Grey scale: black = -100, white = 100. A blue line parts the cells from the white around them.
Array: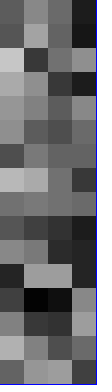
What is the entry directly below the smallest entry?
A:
-56
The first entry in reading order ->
-28
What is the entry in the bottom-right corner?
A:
-50
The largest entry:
55
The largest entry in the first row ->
7
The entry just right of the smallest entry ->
-88
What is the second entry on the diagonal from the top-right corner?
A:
-22
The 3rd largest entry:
39
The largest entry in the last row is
23
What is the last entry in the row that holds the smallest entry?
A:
7
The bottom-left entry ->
-22
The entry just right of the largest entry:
-56
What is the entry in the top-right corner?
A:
-78
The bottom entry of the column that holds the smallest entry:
18
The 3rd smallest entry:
-83
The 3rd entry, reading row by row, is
-17
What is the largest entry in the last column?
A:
23
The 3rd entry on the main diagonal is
-11
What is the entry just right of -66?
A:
-72

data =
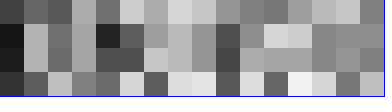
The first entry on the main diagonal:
-49
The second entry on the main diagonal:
40
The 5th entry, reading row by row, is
-11
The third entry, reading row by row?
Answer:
-32
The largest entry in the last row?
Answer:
90
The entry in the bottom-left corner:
-60
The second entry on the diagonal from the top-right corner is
11
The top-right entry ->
0
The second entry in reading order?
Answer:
-21
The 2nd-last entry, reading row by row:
-6
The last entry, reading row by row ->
50
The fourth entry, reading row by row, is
35
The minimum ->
-83
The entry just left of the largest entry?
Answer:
-21
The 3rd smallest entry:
-72
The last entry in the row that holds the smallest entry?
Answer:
11
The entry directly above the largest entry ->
29

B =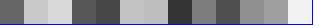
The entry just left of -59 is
48
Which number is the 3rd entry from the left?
70
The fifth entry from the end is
-3
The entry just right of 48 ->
-59

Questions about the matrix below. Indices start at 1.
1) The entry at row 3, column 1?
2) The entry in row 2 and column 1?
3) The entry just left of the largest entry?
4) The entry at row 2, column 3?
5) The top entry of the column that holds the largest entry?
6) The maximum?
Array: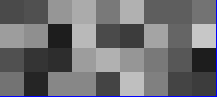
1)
-37
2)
23
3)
-21
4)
-77
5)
-10
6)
56

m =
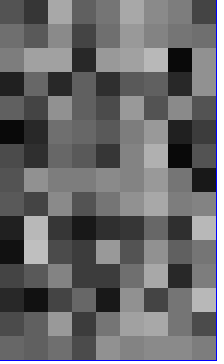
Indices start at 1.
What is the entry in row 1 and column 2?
-58
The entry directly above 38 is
20
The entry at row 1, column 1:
-35
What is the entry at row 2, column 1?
-13
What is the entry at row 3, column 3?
26
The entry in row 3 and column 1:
-2
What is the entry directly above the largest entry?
44
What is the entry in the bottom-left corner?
-19
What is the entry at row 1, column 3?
32
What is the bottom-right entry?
-2
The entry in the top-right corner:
-47
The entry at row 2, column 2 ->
-30
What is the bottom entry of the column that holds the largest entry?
-25
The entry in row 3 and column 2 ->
26
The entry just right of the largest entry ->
-41

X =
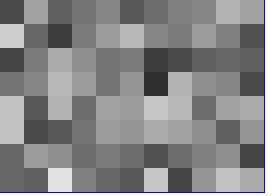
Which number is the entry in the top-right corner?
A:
28
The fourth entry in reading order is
-9
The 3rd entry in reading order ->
-25
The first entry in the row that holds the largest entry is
-20
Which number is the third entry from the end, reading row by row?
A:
17
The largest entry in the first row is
40
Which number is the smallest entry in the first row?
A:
-42
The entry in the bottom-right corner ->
34
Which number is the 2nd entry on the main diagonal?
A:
-20
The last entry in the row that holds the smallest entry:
-42
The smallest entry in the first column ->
-47
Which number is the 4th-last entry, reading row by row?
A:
-47
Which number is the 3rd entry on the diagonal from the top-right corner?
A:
-25
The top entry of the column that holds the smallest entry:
-15
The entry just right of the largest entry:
1
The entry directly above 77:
11
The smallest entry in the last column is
-47
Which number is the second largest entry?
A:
62
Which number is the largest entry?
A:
77
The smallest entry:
-63
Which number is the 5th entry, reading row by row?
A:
6
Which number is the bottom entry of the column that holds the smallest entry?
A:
56
